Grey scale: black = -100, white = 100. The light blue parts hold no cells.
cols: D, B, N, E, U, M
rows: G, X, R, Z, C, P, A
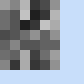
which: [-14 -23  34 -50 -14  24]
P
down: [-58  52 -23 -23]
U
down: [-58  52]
U
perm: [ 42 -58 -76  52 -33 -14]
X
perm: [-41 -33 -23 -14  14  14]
Z
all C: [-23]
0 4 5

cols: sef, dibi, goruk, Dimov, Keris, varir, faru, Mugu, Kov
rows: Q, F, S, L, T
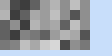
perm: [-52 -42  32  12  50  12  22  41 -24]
Q
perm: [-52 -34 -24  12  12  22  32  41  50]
F
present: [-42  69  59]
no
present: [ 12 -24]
no

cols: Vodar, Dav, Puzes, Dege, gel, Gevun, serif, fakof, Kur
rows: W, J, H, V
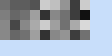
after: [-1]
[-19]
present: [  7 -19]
yes

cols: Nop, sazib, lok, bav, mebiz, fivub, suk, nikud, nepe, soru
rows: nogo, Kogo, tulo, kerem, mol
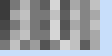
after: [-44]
[-6]
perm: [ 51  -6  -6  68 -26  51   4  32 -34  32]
kerem

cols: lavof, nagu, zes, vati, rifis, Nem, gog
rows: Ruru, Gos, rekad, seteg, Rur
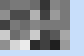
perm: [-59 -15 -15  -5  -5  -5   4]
Ruru
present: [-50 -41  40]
no
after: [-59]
[4]

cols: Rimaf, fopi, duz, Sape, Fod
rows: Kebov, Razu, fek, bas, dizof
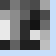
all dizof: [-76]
0 2 3
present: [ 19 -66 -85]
no
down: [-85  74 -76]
Sape

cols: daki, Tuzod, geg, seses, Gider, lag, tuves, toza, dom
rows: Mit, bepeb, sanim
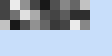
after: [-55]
[-47]
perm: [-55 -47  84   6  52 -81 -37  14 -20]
sanim
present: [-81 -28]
no
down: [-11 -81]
Tuzod
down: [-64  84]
toza

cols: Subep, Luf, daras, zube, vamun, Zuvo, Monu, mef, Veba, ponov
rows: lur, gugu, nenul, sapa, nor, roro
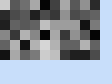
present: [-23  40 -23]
yes
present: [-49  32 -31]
yes
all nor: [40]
1 3 5 8
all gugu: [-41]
1 4 7
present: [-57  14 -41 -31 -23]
yes
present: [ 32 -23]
yes

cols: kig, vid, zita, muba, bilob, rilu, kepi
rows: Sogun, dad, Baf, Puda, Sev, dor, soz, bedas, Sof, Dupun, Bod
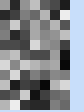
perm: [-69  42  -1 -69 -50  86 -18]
dad
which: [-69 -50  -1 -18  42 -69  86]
dad

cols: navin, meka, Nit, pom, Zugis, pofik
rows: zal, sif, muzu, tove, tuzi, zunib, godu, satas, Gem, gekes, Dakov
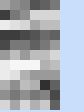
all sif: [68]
3 4 5
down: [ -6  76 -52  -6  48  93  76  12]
meka
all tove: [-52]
0 1
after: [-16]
[-24]
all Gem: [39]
0 3
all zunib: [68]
5
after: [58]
[-24]

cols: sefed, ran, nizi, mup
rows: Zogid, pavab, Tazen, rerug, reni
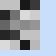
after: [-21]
[17]
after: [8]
[17]
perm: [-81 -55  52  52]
Zogid
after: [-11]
[71]
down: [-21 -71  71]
sefed
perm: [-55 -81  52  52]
Zogid
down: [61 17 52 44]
mup

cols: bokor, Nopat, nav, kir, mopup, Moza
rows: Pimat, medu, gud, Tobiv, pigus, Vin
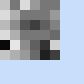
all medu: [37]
1
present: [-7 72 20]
yes
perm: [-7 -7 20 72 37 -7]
medu
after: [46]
[10]

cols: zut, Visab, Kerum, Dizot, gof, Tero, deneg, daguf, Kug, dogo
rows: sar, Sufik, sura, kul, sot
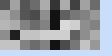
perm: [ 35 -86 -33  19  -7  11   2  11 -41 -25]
Sufik
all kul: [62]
4 5 6
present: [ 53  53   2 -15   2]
yes
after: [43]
[35]
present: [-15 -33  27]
no
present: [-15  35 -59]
yes
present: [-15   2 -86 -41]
yes

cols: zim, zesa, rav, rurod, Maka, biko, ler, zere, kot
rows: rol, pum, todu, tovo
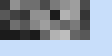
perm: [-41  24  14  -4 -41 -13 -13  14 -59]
rol
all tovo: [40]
5
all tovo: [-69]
2

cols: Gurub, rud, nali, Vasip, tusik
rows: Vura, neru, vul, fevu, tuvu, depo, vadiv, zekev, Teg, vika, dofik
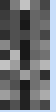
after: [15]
[43]
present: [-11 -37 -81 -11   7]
yes
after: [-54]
[-37]

